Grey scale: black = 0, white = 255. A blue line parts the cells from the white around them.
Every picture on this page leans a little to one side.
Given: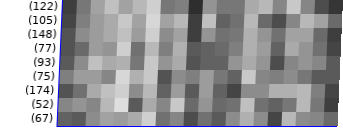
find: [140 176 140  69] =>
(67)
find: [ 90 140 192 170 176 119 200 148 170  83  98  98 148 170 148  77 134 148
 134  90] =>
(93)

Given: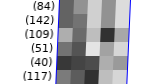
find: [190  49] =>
(109)
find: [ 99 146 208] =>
(84)
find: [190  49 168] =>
(109)

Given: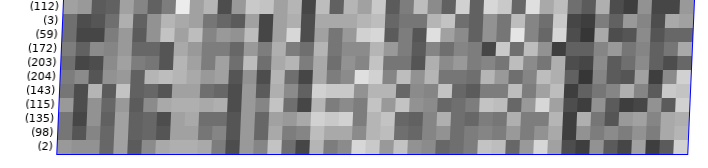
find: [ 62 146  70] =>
(112)
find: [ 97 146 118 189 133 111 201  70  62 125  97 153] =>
(3)

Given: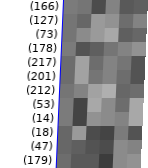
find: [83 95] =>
(178)
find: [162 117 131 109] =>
(201)
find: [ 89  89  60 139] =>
(179)
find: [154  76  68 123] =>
(18)

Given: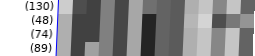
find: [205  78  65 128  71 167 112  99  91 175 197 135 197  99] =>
(130)
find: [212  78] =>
(48)

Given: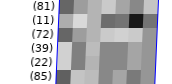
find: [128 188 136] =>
(39)
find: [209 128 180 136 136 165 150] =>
(22)
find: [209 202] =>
(72)

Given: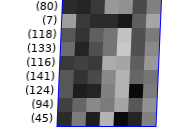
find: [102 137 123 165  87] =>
(94)
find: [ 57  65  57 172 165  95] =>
(116)
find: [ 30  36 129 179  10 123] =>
(124)

